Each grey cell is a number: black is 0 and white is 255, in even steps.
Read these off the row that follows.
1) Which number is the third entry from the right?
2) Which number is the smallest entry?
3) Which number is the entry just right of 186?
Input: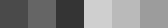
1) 207
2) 52
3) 156

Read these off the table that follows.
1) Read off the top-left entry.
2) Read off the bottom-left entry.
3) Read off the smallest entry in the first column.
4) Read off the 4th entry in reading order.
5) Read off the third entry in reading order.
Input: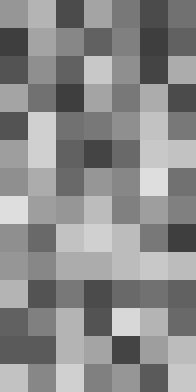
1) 150
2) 194
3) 62
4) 164
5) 75

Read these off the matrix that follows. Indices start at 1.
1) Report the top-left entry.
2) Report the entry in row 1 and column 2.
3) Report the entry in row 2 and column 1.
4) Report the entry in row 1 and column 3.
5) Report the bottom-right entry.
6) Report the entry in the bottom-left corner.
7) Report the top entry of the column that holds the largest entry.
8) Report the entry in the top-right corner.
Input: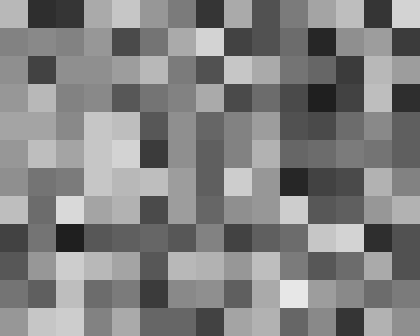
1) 184
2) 46
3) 130
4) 53
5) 143
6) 151
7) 123
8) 211

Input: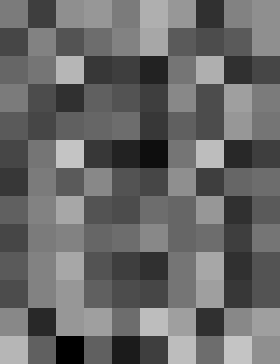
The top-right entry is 143
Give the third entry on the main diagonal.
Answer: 182
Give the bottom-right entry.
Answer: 143
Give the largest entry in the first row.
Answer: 175
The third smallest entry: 27
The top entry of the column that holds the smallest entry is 143
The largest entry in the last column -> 159
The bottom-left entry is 182
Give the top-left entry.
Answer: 123
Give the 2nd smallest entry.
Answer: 14
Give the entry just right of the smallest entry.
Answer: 96
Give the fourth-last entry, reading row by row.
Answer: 189
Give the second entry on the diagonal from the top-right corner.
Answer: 90
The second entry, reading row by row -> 62
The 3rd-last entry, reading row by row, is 109
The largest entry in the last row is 196
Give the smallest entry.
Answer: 0
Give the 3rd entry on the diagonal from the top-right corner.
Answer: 175
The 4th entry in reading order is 151
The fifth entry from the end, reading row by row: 62
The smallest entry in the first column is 55

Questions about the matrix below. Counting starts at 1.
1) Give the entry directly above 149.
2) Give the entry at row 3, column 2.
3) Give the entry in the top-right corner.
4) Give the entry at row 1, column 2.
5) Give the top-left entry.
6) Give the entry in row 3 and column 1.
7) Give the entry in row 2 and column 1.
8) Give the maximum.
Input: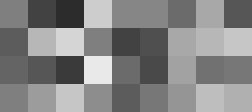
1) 162
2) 86
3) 86
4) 66
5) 127
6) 100
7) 92
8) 233

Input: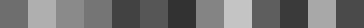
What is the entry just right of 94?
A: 58
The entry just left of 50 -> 86
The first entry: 110
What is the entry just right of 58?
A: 168

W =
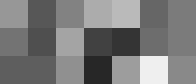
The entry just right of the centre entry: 52
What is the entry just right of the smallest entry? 157
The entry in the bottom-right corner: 137
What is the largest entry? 239
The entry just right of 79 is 164
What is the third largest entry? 172

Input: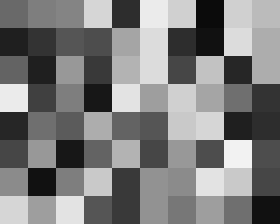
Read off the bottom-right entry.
17
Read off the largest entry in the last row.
227
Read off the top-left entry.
105
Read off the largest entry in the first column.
235
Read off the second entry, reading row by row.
126
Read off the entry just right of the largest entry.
77
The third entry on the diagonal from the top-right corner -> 194
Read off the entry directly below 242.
201
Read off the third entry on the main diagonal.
152
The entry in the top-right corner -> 187
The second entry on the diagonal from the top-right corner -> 220
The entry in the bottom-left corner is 214
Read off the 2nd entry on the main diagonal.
51
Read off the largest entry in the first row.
235
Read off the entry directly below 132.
85
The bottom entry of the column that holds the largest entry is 111
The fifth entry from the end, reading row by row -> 146
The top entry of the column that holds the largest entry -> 208
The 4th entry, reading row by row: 214
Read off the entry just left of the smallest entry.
208
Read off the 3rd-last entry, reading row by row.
158
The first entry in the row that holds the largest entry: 70

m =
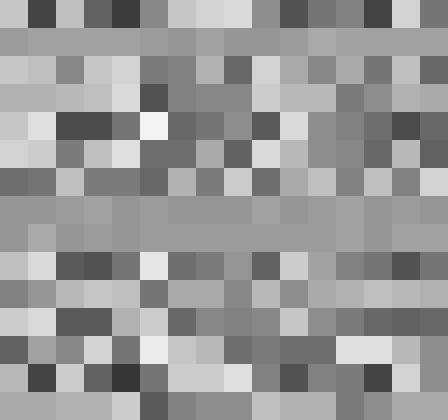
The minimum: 54
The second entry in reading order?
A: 68
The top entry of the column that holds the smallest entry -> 60
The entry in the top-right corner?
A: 117
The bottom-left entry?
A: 169
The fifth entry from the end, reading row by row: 177
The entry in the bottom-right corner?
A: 169
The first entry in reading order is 198
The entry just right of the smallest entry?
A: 117
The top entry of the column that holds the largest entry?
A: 135
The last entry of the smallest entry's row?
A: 141
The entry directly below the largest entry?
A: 110
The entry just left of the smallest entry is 98
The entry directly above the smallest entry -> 117
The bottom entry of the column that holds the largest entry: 90
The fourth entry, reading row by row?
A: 98
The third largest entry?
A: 229
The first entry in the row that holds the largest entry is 198
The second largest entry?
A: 236
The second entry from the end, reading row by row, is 169
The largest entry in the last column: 210
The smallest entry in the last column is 98
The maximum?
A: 243
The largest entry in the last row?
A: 204
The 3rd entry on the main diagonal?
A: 135
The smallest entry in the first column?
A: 98
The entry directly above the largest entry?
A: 82
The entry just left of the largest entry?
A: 117
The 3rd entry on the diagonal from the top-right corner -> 117
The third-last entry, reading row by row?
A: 141

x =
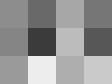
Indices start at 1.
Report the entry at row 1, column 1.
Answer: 141
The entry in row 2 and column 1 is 133
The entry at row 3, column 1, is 154
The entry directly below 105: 59
